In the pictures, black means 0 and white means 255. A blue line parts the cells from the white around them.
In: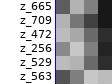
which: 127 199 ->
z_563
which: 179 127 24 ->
z_665
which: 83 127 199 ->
z_563

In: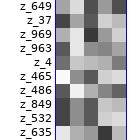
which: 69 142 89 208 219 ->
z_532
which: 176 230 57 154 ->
z_969

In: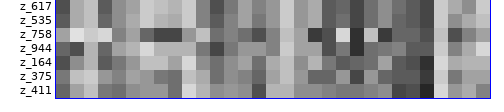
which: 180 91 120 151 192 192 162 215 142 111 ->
z_164
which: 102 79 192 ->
z_758
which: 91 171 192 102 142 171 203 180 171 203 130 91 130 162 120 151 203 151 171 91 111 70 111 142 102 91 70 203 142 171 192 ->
z_535
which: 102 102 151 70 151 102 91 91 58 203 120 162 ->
z_375
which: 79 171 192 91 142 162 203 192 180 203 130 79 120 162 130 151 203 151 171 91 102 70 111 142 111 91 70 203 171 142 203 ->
z_617
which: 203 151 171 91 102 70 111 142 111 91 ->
z_617

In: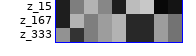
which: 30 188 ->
z_15
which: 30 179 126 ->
z_167
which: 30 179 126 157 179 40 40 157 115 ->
z_167
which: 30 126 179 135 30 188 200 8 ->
z_15

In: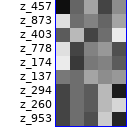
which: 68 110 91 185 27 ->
z_294
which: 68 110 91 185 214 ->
z_260
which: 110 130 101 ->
z_873

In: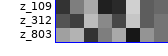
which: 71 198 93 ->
z_312
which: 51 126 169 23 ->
z_803

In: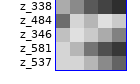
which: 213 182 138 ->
z_537
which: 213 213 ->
z_537
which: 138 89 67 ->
z_338
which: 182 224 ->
z_484
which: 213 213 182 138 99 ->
z_537
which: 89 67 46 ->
z_338

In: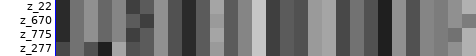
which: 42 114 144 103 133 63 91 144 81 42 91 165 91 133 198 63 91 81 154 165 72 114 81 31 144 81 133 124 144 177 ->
z_22
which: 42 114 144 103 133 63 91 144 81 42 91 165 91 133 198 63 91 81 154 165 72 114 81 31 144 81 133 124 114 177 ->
z_775

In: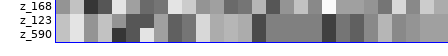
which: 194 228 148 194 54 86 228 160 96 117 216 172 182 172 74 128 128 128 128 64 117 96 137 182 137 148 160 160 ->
z_590
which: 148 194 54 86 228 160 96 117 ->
z_590
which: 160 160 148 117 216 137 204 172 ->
z_168
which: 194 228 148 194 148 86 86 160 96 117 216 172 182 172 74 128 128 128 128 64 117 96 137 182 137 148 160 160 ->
z_123

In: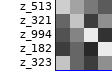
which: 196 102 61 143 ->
z_323
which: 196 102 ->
z_323
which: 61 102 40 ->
z_182
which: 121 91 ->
z_513
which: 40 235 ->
z_182

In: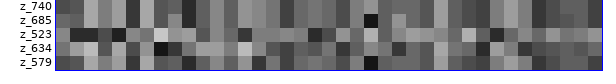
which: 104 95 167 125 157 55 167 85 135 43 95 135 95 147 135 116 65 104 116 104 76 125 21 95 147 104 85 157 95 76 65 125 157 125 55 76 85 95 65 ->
z_685
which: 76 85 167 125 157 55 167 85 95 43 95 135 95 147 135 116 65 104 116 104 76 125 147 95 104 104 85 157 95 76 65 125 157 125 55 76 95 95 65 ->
z_740
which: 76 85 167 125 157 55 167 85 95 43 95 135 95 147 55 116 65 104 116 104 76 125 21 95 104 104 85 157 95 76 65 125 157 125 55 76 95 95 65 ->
z_579
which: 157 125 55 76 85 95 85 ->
z_634

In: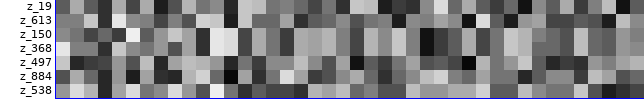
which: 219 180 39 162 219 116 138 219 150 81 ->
z_538
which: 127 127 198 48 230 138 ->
z_613
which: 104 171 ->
z_19

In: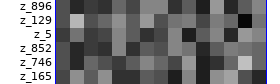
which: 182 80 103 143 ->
z_129
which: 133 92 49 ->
z_5
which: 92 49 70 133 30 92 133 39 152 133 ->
z_5

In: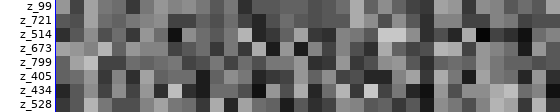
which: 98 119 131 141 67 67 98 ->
z_721
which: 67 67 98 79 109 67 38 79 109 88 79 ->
z_721

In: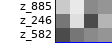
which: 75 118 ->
z_582
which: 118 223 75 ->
z_246
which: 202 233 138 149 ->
z_885
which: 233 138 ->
z_885
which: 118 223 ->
z_246

